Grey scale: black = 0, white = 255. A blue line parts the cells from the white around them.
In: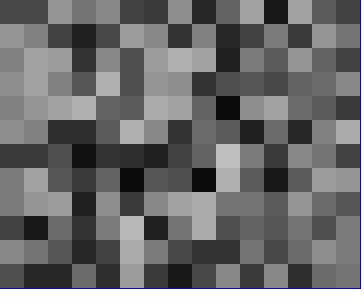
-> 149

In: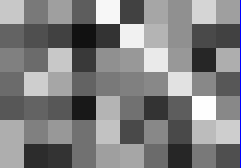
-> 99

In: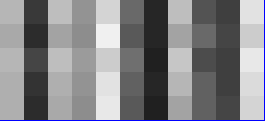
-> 169

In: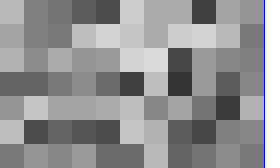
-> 163

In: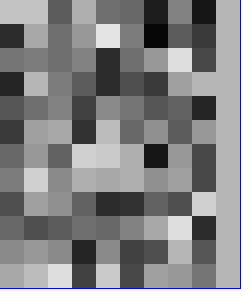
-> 44

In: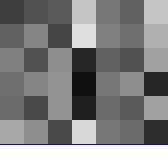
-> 97

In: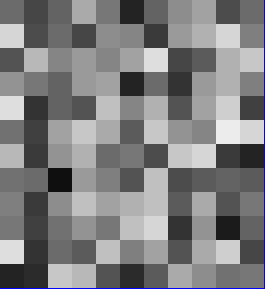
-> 214

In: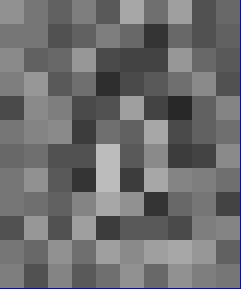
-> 118

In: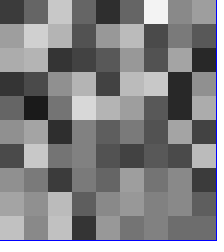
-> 158
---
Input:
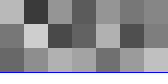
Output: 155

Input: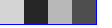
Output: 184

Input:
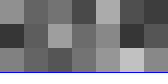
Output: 193

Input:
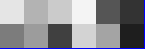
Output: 164

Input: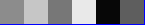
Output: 7

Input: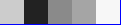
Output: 165

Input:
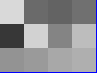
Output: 168

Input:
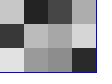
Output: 141
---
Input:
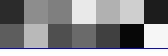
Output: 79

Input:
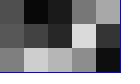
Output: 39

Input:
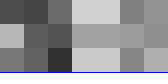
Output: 83

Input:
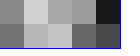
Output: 195

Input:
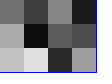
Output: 91

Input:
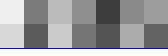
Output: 202

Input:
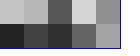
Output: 49

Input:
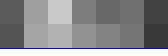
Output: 179

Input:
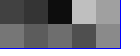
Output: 110

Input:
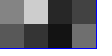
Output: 19
